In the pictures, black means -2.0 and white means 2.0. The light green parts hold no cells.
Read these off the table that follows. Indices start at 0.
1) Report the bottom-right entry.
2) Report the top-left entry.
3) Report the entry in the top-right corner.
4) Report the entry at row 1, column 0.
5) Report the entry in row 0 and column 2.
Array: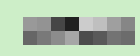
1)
-0.3
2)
0.4
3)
0.1
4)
-0.4
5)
-0.9

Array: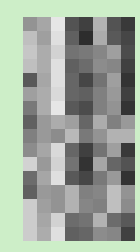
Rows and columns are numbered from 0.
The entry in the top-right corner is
-1.1
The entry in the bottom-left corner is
1.2
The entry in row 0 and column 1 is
0.6
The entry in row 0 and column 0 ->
0.3
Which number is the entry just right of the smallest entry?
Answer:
0.7
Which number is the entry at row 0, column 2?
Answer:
1.6
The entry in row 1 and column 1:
0.5
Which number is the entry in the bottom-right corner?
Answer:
-1.0
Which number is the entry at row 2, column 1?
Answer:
0.7
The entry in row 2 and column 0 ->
1.1
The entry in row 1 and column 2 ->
1.5
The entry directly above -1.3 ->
-1.0
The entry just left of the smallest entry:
-0.5
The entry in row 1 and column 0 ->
1.0
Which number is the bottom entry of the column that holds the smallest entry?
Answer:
-0.4
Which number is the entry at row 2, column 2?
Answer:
1.3
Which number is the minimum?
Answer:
-1.3

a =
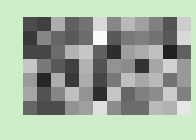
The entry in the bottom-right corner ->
1.6
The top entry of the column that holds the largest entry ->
1.4
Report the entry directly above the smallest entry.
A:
-0.6
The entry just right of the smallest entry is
-0.5
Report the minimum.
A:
-1.5
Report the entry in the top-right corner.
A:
1.2
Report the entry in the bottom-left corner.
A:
-0.4
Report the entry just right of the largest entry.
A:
-0.6
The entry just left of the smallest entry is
1.0
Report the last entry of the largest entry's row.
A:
1.4
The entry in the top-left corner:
-0.8
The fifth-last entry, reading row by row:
-0.3
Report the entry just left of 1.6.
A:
0.8
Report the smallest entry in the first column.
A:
-1.1
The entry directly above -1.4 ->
-0.1
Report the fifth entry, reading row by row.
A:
-0.2
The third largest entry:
1.5
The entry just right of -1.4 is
0.7
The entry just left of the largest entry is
-0.3
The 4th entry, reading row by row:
-0.5
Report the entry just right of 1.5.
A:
0.2
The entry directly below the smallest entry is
1.3
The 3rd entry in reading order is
0.7
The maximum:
1.9

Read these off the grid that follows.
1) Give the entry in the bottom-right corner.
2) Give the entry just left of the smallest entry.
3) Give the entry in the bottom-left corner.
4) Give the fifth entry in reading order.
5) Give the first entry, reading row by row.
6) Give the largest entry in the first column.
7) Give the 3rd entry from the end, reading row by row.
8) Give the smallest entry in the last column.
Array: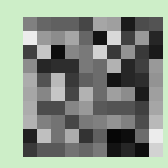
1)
1.3
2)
-0.5
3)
-1.1
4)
-0.9
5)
0.0
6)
1.7
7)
-1.4
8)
-1.6

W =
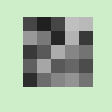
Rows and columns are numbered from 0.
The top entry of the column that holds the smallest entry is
-1.5
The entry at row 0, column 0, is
-0.9
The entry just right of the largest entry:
0.9
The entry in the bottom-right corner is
-0.2
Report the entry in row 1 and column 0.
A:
0.4
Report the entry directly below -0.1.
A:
-0.6
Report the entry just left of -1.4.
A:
-0.1

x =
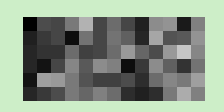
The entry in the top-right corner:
0.0
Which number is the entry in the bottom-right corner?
0.0
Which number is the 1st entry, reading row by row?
-2.0
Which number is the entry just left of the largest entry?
0.4
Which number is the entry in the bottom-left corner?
-1.4
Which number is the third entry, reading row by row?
-0.9
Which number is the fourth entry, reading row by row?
-0.1
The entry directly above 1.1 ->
-0.6
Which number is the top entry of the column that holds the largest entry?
-1.6
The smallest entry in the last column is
-0.2
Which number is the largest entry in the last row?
0.7
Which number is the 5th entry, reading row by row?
0.8
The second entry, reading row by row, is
-0.8
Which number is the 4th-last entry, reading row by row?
-1.3
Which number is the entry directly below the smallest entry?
-1.5
